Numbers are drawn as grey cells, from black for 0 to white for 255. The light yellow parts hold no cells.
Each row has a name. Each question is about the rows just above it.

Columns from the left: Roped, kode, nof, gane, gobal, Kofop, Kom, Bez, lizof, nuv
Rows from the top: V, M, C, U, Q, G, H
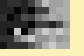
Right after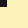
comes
[48]
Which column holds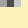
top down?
lizof
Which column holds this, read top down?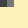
Kofop
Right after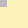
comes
[161]
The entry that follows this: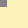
[174]

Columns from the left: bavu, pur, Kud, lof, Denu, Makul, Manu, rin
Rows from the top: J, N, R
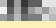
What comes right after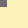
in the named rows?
[125]
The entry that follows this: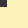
[94]
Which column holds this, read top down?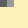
Denu
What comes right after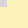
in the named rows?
[186]
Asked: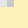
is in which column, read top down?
rin
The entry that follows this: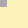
[81]

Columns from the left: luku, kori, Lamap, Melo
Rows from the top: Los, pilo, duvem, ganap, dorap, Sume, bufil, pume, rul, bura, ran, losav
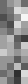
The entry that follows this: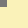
[218]
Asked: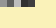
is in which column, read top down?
Lamap
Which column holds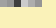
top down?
Melo
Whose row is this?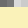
pilo

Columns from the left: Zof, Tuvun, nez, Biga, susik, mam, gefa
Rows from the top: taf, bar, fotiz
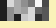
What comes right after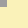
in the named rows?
[216]
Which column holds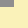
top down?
Tuvun
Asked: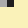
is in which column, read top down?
nez
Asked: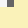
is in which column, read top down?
mam
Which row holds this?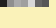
bar
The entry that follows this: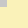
[216]

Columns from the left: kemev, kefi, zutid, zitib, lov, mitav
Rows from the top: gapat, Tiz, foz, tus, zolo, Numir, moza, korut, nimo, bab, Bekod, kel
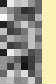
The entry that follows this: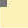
[192]
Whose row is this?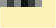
bab
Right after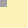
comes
[220]
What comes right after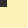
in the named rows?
[62]
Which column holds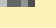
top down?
zutid
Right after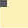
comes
[33]
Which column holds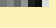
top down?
zitib

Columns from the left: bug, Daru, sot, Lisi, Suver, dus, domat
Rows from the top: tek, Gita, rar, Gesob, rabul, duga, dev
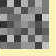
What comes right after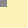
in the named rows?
[150]
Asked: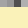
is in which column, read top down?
Lisi
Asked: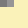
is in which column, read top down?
Suver
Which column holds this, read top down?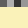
bug
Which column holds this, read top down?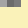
sot
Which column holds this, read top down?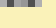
Lisi
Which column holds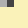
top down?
dus

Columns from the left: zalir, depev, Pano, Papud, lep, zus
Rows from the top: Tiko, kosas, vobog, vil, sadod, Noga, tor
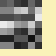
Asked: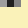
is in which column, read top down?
zalir
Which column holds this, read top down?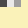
zalir
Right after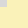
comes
[158]

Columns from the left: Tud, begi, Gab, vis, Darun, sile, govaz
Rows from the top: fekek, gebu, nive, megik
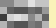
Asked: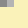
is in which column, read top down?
Tud
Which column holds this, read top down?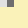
Darun
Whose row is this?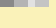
fekek
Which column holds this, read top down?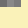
Darun
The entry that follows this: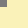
[110]
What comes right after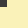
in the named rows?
[210]

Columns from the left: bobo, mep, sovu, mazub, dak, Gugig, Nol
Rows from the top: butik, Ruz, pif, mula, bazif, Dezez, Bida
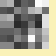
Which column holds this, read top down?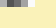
dak
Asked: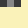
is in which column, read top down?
sovu
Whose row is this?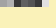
pif
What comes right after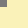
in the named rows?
[178]
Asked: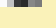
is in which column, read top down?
Gugig
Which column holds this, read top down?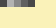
mep

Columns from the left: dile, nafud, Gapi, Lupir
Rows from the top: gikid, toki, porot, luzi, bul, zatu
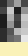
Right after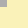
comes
[70]
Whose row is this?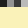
luzi
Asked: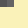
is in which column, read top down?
nafud
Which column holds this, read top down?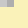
nafud
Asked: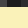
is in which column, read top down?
dile

